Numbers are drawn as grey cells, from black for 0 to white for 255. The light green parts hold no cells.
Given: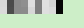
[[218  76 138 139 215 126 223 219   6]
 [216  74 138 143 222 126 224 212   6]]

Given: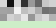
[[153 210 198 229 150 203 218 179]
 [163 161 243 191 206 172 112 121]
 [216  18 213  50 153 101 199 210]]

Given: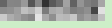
[[202 173 161 145 135 228 169 143 187 183 198 144 158 142 191]
 [141 145 158 192 179 208 123 169 176 152 126 133 143  69 224]
 [101 133 132 153  85 135  49  89 109 162  98 148 126 117 166]]

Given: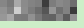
[[151 167 123 121 145 121 100  98 131  92 146]
 [146 130 206 141 124 108  86 150 112 130  59]
 [134 121 169 139 131 126  61 125 137 131 109]]

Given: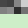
[[128 139  45 113]
 [ 70  64 133 206]]

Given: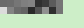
[[219 131 106  99  41  82 144  46 116]
 [106 108 118 127 131  48  59  91 117]]

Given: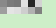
[[158 228 223 206 177 127]
 [137 122 118 225  37 211]]
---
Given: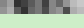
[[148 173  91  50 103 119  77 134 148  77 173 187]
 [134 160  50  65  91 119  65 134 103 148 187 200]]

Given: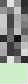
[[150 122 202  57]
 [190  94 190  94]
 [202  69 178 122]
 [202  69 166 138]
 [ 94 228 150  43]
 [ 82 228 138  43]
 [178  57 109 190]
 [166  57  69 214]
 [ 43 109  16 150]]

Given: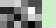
[[195 195 211 123  77  77]
 [123  49 182  63   4  77]
 [ 35  35 109 153 252  93]
 [153 109  19 123 211 182]]

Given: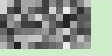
[[ 77 136 196  77 151 211 120  90 166  35  50  90  90]
 [136  90 181 181 196 196 120 151 166  65 120 196 136]
 [ 50 151 120  65  65  50 181 106  65  35 166  90 106]
 [106  50 106 120 120 136 151  90 166 211 106  65  77]
 [211 181  77 166 166 151  65 136  90 151  77 136 196]
 [211  77  50 166 106  77  65 211 106 235 136  50 106]
 [181 120  35 181 120  77  90 106 120 235 136 151 166]]

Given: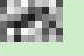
[[110 234 204 180  85  98  42 204 165]
 [ 71 218 165 248 140 204 192 234  85]
 [180 153 140  57  26  98 124 140 165]
 [ 98 248 110 248 218 180  85 165  71]
 [110 192  42 165 153 192 124 204 140]
 [110  71  26  57 124 234 124  57 180]]

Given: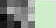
[[ 83 177 148 123 164]
 [  9  68 135 135 203]
 [ 55 111  99  83 191]
 [ 25  55  25 148 111]]
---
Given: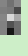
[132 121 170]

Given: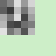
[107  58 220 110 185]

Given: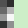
[ 81 180]

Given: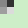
[134 219]

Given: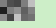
[126 126 195]

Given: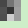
[ 71  52 157]

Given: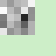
[184 186 188  96 177]

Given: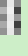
[136 239 153]
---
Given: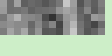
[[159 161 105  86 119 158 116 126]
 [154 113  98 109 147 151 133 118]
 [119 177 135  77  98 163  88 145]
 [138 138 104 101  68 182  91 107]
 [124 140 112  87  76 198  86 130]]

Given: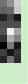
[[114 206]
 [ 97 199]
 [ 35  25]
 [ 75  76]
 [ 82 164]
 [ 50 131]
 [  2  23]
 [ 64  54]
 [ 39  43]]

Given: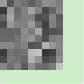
[[154 125  94 144 125]
 [ 59 106 164  74 134]
 [102 114 129  85  93]
 [ 76 131 154  64  99]
 [101 103 125  74  88]
 [105 117 148  78 131]
 [135 120  81 178 135]
 [ 60 108 186  54 128]
 [ 76 115 178  73 140]
 [134 132 140 106 194]]

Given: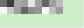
[[109 166 230 101 189]
 [246 159 141 250 156]]

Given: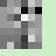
[[ 93 145 198]
 [156 190 138]
 [154  80 194]
 [154 187 144]
 [131 128 176]
 [118 118 216]
 [116 103 121]]

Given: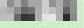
[[196 175 165 206 172 145]
 [184 141 112 206 173 146]
 [188 105  59 225 176 136]]

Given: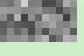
[[125 146 124  73 102 149]
 [157 148 139 120  73 131]
 [141 177 144 177 149 136]
 [ 91  91  79 148 134 151]
 [ 98 101  75  83 137  93]
 [122 144 123 180 118 171]]
